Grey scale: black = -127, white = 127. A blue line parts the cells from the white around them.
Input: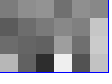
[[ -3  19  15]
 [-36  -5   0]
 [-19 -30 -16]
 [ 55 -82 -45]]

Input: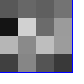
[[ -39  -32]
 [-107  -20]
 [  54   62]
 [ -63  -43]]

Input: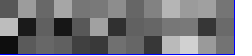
[[ -40  -23   -9   13    2   27  -10]
 [  61  -31  -39  -79  -25   -6  -21]
 [-113  -24  -63  -15  -72   81  -12]]

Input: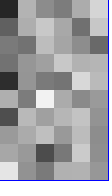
[[-89  12  44]
 [-31  72 -15]
 [ -5  61  13]
 [-13  32  50]
 [-82  -5  88]
 [ 47 114  10]
 [-49  32  67]
 [ 26  63  60]
 [ 39 -51  75]
 [101  -5  50]]

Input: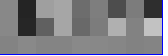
[[  8  31 -18 -50 -81]
 [  8 -31 -22  48  66]
 [  3   4   9   6   4]]

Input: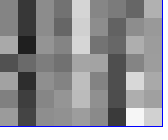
[[  4  12  85  -4  49]
 [  4  12  80 -29  25]
 [ 41  20  86 -24  28]
 [-46  -2  37 -49  29]
 [ 34  15  62 -49  41]
 [  0   6  59 -50  32]
 [ 27  14  29 -69  81]]

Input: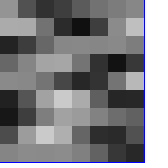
[[  20  -78  -36   -3]
 [  43  -13 -111   11]
 [ -92  -24    8    9]
 [ -24   36  -11 -109]
 [  10  -11  -88  -11]
 [ -94   34   43  -89]
 [-104   -1   27  -18]
 [ -51   74  -26  -85]
 [   5   10    0  -72]]
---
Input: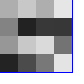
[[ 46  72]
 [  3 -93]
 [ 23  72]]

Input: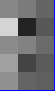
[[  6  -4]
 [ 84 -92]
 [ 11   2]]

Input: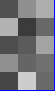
[[-46  15]
 [ 50 -68]
 [-50 -36]]

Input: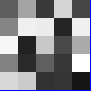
[[-33  36]
 [  5 112]
 [119 -93]]

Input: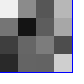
[[ 112   11]
 [ -10 -107]
 [ -65  -25]]

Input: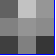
[[-30  66]
 [  1  20]
 [-64   0]]
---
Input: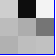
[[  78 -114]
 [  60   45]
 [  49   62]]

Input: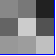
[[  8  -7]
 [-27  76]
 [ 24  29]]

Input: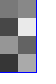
[[ -6   8]
 [-56 106]
 [ 22 -28]]

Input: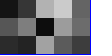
[[-107  -73]
 [ -41   -1]
 [ -84  -92]]

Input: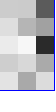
[[ 76  75]
 [ 94  53]
 [107 119]]

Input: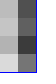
[[ 60 -47]
 [ 69 -31]
 [ 51 -68]]
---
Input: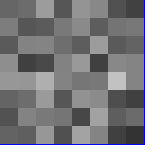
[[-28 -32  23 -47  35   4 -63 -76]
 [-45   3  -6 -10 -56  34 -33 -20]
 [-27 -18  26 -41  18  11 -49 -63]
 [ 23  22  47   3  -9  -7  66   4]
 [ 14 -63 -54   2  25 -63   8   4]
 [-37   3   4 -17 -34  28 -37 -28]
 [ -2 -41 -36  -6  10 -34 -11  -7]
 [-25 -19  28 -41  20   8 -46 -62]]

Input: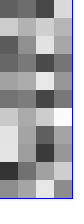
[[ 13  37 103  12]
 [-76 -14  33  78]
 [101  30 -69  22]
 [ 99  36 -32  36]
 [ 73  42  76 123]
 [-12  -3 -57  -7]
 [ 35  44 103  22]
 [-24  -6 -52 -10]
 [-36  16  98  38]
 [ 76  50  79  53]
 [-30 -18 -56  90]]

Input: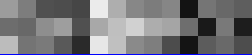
[[  60  -11   -5  -38  -85  103   64   10   -1  -51 -107  -35  -22  -50]
 [ -18  -23   14   30  -47   40   63   81   45   37  -17 -102   -6  -98]
 [  28   -2  -47  -50  -57  107   46    7   -3    6 -108  -10  -23  -33]]

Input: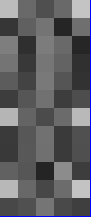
[[-55 -47 -10 -54 -64]
 [ 56 -23 -56 -19  67]
 [-30 -41 -91  12 -66]
 [-70 -39 -15 -69 -48]
 [-69 -40 -14 -69 -47]
 [ 53 -27 -52 -20  57]
 [-66 -41 -14 -66 -50]
 [-35 -60  -6 -42 -77]
 [-11 -71  -9 -28 -79]
 [ -1 -80  -3 -22 -89]
 [-73 -31 -11 -90 -16]
 [ 60 -22 -48 -22  68]]

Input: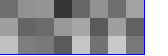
[[ 64  -2  -7 -37  69 -13  72  -7]
 [ 31 -26 -20  24  38 -37  31 -29]
 [-16  17  21 -73 -23  17 -16  34]]

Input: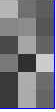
[[-70  42 -27]
 [-70  44 -19]
 [ -6 -80  76]
 [-55  38 -28]
 [  7  12 -42]
 [ 53 -15 -34]]
